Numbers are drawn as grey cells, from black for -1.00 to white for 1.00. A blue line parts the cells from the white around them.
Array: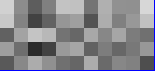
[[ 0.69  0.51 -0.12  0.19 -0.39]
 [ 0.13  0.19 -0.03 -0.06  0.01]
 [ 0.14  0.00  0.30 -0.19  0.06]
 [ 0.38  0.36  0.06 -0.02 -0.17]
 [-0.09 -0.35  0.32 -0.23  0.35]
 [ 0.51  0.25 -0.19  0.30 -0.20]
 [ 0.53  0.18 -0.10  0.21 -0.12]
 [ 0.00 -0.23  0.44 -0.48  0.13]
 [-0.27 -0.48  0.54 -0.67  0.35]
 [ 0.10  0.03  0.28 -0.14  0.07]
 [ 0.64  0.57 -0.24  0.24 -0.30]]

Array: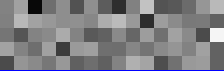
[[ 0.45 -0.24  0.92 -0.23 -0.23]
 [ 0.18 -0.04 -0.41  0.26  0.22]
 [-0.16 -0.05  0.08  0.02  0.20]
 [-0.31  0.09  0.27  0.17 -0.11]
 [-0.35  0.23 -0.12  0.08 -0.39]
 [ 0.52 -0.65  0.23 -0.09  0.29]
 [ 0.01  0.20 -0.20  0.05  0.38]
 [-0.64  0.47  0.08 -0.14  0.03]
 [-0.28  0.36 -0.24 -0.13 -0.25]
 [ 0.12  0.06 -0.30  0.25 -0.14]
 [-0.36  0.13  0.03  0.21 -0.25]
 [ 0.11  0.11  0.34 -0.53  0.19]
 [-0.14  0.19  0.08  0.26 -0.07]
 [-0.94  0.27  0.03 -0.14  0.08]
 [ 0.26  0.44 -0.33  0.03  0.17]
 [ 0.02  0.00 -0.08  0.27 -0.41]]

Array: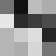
[[ 0.36 -0.40 -0.72 -0.08]
 [ 0.48 -0.53  0.73  0.68]
 [-0.86 -0.66  0.61  0.36]
 [-0.09  0.80  0.42  0.42]]

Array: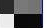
[[-0.09 -0.91]
 [-0.05 -0.93]
 [-0.66  0.85]]

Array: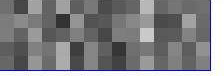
[[-0.13 -0.17 -0.19  0.14  0.00]
 [-0.17  0.27  0.03 -0.27 -0.22]
 [-0.08 -0.38 -0.29  0.04  0.00]
 [-0.20 -0.41 -0.30 -0.27 -0.20]
 [ 0.44  0.20  0.58 -0.06  0.21]
 [-0.21  0.07 -0.03 -0.13 -0.15]
 [-0.30 -0.07 -0.01 -0.58 -0.48]
 [-0.40 -0.32 -0.44 -0.25 -0.33]
 [-0.06 -0.35 -0.22  0.04  0.04]
 [-0.26  0.16  0.00 -0.51 -0.43]
 [ 0.26 -0.60 -0.23  0.33  0.35]
 [-0.22 -0.22 -0.32 -0.09 -0.15]
 [ 0.28 -0.04  0.21  0.01  0.18]
 [-0.44  0.08 -0.22 -0.38 -0.44]
 [-0.13 -0.03 -0.02 -0.26 -0.19]]

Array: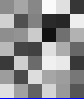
[[-0.58  0.87  0.40 -0.19 -0.57 -0.07 -0.33]
 [ 0.76 -0.70 -0.12  0.35  0.83  0.23  0.20]
 [ 0.96 -0.67 -0.86  0.75  0.88  0.30  0.66]
 [ 0.06  0.02  0.59 -0.49 -0.16  0.73 -0.23]
 [ 0.30 -0.37  0.15 -0.46  0.62 -0.42  0.26]
 [ 0.10  0.64  0.11  0.45 -0.55  0.23  0.76]]
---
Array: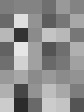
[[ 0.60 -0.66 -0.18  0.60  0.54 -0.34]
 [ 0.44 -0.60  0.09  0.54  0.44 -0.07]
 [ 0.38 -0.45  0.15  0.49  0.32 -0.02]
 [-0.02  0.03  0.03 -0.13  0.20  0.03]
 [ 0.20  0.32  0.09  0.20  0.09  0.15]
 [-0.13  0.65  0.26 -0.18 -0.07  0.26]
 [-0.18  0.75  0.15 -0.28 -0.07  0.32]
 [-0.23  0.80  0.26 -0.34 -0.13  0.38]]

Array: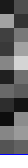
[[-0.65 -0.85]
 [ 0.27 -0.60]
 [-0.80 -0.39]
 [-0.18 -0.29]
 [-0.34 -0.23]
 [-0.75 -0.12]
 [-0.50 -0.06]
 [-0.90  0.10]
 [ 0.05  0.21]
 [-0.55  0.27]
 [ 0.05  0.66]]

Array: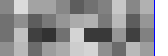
[[-0.11  0.12 -0.27 -0.05  0.18  0.34  0.39 -0.05  0.45 -0.27  0.18]
 [ 0.12  0.45 -0.16  0.23  0.34  0.61  0.66  0.12 -0.16  0.45  0.23]
 [-0.11  0.51 -0.50 -0.61 -0.11  0.66 -0.55 -0.55  0.18 -0.50  0.01]
 [ 0.06  0.72  0.28  0.28  0.06 -0.27 -0.11  0.01  0.56  0.06  0.39]]

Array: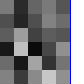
[[-0.15 -0.81  0.29 -0.60 -0.09]
 [-0.38 -0.71 -0.38  0.02 -0.15]
 [-0.04 -0.66 -0.21 -0.04 -0.33]
 [ 0.02 -0.54  0.08  0.56  0.13]
 [-0.27  0.23 -0.49 -0.27 -0.33]
 [-0.81  0.50 -0.91 -0.44  0.13]]

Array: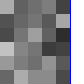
[[ 0.35 -0.24 -0.13 -0.02 -0.48]
 [-0.36 -0.19 -0.08 -0.30  0.30]
 [-0.42 -0.08  0.25 -0.24 -0.65]
 [ 0.20 -0.02 -0.13  0.15 -0.30]
 [ 0.52  0.04 -0.08 -0.53 -0.48]
 [-0.19  0.35  0.09  0.09 -0.42]]

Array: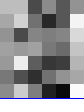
[[ 0.15 -0.42  0.04 -0.01  0.04  0.70]
 [-0.06 -0.37 -0.63 -0.11  0.15  0.31]
 [ 0.26  0.20  0.26 -0.06 -0.16  0.54]
 [ 0.48  0.48 -0.42  0.09 -0.32  0.15]
 [ 0.09  0.60 -0.01 -0.75 -0.92  0.97]
 [ 0.31  0.65 -0.11 -0.69 -0.32  0.91]
 [ 0.20  0.86 -0.27 -0.57 -0.52  0.42]]
